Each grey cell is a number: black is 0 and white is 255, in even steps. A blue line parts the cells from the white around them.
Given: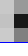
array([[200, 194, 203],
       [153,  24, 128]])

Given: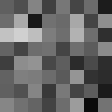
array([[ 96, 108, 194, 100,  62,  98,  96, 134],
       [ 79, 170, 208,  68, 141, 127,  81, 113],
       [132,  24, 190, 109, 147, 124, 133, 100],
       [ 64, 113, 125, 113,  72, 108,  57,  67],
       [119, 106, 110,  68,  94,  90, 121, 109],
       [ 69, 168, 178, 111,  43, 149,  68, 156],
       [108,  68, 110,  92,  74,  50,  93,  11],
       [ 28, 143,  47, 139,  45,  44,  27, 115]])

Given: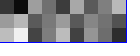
array([[ 54, 155, 189],
       [ 11, 183, 240],
       [158,  90,  68],
       [112, 121, 126],
       [ 60, 155, 188],
       [168,  89,  65],
       [ 90, 134, 149],
       [127, 114, 109],
       [185,  82,  45]])

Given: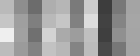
array([[186, 198, 239, 188],
       [142, 159, 161, 155],
       [108, 127, 112, 130],
       [174, 185, 211, 194],
       [182, 198, 170, 183],
       [122, 129, 157, 132],
       [204, 221, 192, 188],
       [ 61,  66,  63,  73],
       [120, 132, 144, 119],
       [164, 166, 165, 164]])

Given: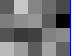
array([[ 93, 126,  83, 186],
       [199, 141,  57, 156],
       [133, 150,  64,  92],
       [107,  91, 129, 162],
       [ 72,   3, 139,  98]])

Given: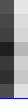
array([[ 82,  71,  65,  30,  57,  48,  76],
       [230, 219, 213, 183, 206, 199, 224]])
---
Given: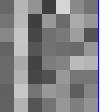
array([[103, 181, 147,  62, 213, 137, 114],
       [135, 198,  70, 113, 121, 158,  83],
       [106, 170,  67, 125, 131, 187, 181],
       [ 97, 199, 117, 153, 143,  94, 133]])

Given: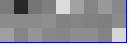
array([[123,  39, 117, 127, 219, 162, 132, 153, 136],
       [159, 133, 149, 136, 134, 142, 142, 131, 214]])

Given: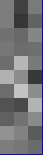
array([[125,  65, 122],
       [113, 105, 134],
       [109, 183, 121],
       [108, 195, 141],
       [ 96, 114, 139],
       [125, 119, 107]])

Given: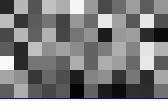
array([[ 39, 183,  84, 193, 173, 245, 154,  73, 109, 157,  93, 150],
       [ 72, 183,  96, 177,  70, 117, 145,  27, 152, 158,  42,  11],
       [248,  41, 117, 117,  95, 173,  99, 173, 158, 105, 232,  89],
       [ 93, 173,  90,  71,  89,   4,  98,  27,  11,  47,  45, 114]])

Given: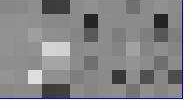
array([[135, 136, 142,  59,  61, 139, 144, 138, 139, 113, 138, 144, 139],
       [146, 145, 158, 143, 142, 134,  89, 140, 125, 141, 127,  88, 127],
       [142, 142, 139, 165, 164, 140, 112, 141, 140, 148, 140, 111, 139],
       [136, 138, 139,  60,  64, 139, 133, 138, 142, 116, 142, 133, 142]])

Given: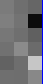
array([[123, 111, 102],
       [119, 111,  96],
       [ 98, 110, 198]])

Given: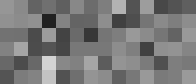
array([[150, 138,  99, 112,  95, 136, 108, 126, 179,  83, 157,  72,  83,
         95],
       [114, 113,  75, 156,  67, 106,  55, 117, 126, 153, 139, 118,  99,
        153],
       [104,  76, 104, 211, 136, 129, 166,  92, 148, 142, 123,  80, 126,
        121]])

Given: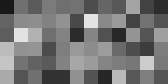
array([[ 25, 112,  91, 123, 111, 114,  77, 101,  87, 164,  66,  44],
       [ 93, 226, 177, 111, 131,  43, 133,  81,  39, 148,  85, 159],
       [197, 115,  98,  90, 130, 167, 155, 132, 125, 119, 204, 120]])
